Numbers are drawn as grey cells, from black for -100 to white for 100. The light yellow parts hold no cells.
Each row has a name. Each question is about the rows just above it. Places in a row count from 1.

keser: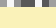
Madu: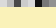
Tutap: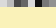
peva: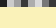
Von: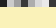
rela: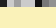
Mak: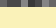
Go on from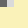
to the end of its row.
[-86  -7  14]
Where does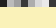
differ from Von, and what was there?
2, [59]
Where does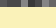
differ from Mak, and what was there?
1, [-20]
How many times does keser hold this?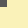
3

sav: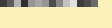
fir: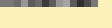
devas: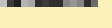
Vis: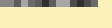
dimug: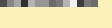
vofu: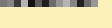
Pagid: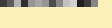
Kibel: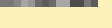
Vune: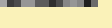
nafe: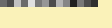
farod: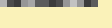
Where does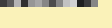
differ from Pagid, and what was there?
7, [18]
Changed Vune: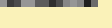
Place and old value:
1, [30]
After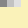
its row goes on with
[-53 -40 -16]

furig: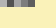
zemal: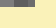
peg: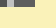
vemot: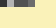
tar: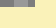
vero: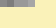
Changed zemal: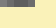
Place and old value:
2, [-2]
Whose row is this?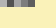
furig
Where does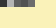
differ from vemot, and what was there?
3, [-36]
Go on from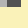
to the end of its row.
[-15]
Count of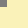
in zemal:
2
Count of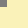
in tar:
3

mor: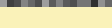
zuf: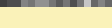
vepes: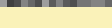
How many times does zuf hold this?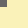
2
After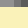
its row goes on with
[ -8 -39  -8  55 -19   3 -19]
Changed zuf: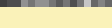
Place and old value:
4, [3]

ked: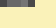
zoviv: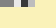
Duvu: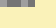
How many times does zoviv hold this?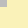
1
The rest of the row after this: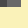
[ -8 -43]
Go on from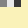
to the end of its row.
[48]
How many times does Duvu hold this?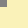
0
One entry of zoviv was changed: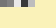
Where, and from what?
1, [2]

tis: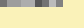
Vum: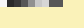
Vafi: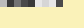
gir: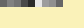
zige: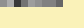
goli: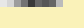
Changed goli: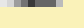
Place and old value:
7, [-32]
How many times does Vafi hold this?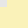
2
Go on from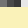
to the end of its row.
[ 68  81 -42]
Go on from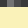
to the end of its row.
[ 81  68  81 -42]

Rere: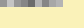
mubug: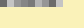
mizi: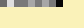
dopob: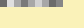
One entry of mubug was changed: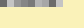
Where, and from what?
7, [18]
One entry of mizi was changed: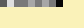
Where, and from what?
1, [-16]
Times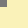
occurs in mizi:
4

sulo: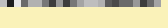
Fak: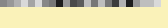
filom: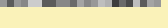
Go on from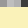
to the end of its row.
[-17 -42  49 -29  29  19]
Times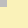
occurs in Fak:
4

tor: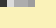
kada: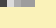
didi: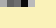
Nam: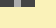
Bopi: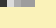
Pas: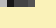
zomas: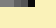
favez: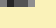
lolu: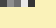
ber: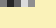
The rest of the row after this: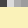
[23]
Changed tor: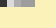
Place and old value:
4, [36]
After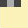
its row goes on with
[-47]
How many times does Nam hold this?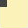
4

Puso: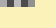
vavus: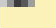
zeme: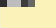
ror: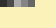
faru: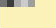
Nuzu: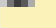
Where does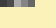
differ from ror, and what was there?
1, [-64]
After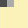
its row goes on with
[  4 -19]
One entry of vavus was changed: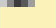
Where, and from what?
2, [14]

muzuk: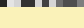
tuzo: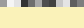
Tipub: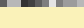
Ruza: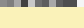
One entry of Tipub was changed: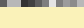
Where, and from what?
11, [22]
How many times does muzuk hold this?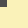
2
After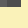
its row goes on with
[92]
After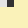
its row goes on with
[-14  32 -39 -49  57  79 -26  -1]
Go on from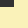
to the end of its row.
[ 67 -49  67 -14 -39 -39  -1]

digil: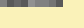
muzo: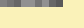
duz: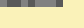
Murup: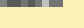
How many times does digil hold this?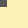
3
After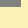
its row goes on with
[-30]
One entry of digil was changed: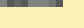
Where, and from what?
5, [14]
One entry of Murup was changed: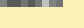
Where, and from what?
8, [-9]
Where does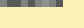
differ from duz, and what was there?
7, [1]
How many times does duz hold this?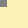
5
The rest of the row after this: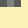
[  1   1   1 -30]

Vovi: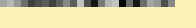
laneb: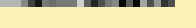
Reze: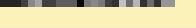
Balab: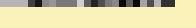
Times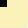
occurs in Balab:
2
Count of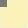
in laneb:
5

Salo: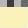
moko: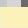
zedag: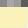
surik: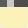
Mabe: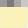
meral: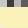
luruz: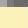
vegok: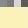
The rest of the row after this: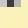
[-28]
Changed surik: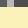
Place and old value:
2, [57]
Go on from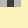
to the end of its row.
[-16]

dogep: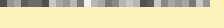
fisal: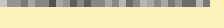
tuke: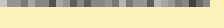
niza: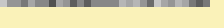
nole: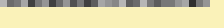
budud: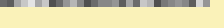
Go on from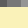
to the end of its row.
[ 30 -63  -6  17]
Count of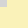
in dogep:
0
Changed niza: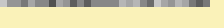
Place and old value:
21, [17]
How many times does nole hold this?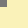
7
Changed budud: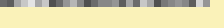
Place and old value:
22, [43]

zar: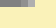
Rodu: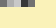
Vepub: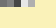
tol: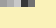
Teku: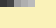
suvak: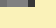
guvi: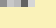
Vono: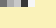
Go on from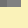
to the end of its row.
[  1 -57]
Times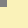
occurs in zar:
3
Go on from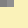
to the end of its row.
[37]
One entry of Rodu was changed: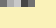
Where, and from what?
4, [-57]
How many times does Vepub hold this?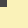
1
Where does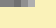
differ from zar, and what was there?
3, [1]

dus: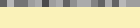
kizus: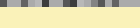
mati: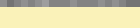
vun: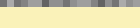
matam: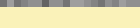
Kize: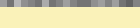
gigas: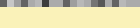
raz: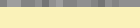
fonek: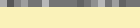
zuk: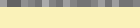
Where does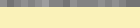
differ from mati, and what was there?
10, [3]
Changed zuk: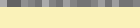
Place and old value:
1, [24]
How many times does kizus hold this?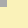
10
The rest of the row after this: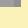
[ 3 -9 13  3 24 13 13]
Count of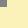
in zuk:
5

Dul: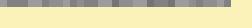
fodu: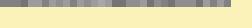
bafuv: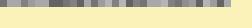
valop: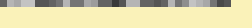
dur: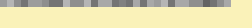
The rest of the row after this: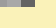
[ -9   1 -22  32  -9  22  42   1  42 -22   1  -9  32  32  42   1  -9  11
  22 -22  42  22 -22  32]
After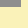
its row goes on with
[-9 22  1 22  1]
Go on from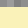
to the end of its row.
[ 1  1 22 22 -9 11 11 22 22 -9  1  1 -9 22 22 11  1 11 11 22  1]
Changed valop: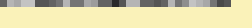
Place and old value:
17, [-55]
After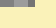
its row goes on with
[11 11 22 22 -9  1  1 -9 22 22 11  1 11 11 22  1]

